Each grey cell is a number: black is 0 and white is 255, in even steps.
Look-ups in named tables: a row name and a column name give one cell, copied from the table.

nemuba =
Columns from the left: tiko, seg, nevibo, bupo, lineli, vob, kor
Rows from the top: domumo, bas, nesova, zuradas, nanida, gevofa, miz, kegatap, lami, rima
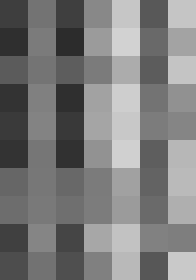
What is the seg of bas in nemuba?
123
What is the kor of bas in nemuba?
163
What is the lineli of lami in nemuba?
194
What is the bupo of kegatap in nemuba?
124
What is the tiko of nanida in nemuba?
58
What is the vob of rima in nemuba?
87
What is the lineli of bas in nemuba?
210
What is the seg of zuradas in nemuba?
128
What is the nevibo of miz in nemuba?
104
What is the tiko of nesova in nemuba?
91
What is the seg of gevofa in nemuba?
118
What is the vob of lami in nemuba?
129
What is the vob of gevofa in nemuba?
94
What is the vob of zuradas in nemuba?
115
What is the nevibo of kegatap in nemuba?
111
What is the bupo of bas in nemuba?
155
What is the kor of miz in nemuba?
186

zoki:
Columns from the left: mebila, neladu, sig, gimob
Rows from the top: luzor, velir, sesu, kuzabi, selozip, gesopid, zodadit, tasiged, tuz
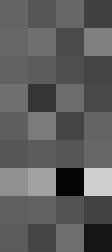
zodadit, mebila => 144
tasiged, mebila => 96
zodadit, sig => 5
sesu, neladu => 92
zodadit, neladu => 162
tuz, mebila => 91
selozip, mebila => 95
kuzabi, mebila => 112
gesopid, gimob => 102
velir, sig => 74
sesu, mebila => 98
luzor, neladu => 85
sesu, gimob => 69
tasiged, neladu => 99
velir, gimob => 128
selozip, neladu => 123
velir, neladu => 112
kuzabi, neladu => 53
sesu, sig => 79
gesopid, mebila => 86

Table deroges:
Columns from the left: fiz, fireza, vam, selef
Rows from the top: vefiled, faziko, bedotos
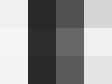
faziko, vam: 102
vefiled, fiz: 240
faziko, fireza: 45
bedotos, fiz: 242
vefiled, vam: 81
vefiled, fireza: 40
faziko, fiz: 245
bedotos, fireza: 41
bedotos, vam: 90
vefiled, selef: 213
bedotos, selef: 228
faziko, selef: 240

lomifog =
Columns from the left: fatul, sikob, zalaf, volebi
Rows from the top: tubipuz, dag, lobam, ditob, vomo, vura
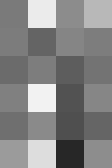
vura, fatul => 155
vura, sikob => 221
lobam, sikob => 125
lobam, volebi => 115
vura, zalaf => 39
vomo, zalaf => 79
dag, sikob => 100
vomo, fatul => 111
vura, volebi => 141
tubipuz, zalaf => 140
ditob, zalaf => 82
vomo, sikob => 138
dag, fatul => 124
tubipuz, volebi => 184
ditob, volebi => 134
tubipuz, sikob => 235
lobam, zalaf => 93
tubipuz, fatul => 122
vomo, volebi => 101
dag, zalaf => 133

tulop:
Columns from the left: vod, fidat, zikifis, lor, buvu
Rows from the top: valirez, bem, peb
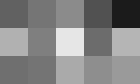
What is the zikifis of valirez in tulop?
139
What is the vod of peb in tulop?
111
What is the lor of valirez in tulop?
81
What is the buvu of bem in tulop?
181
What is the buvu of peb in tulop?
154
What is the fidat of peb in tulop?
116
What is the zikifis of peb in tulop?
170
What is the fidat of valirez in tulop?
117

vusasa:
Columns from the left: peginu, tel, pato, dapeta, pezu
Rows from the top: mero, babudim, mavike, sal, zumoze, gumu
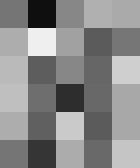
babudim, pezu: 118
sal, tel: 110
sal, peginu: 191
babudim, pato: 161
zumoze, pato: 202
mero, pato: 135
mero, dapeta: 176
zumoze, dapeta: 91
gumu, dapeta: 105
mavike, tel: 93
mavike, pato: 135
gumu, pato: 172
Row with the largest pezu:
mavike

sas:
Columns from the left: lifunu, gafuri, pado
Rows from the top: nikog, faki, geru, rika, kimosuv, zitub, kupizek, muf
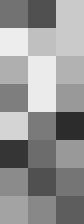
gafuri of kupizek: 80
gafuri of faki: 192
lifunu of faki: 237
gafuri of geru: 235
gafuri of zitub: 108
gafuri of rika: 235
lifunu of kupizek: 139
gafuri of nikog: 80
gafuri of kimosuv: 122
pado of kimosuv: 44
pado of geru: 178
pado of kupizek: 117
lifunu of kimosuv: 212
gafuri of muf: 136
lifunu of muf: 163
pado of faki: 202
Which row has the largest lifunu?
faki

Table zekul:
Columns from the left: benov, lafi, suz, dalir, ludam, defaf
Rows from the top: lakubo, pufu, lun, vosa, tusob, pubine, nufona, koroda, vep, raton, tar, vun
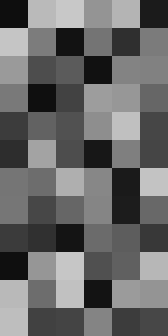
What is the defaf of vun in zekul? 71
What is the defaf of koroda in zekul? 104
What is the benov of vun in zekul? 190
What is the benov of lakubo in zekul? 14
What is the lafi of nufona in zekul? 109
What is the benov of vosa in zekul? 121
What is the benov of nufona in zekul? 117
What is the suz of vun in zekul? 68
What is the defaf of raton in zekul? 183
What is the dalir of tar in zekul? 19

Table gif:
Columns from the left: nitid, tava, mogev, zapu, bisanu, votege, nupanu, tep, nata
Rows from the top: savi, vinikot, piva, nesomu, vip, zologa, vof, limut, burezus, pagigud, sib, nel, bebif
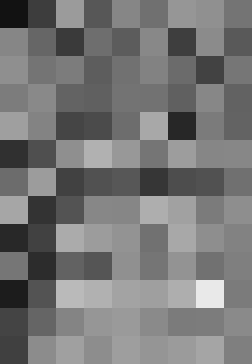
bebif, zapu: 141
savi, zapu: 87
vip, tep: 123
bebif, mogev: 160
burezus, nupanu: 168
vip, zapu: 75
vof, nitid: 108
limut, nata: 142
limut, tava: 51

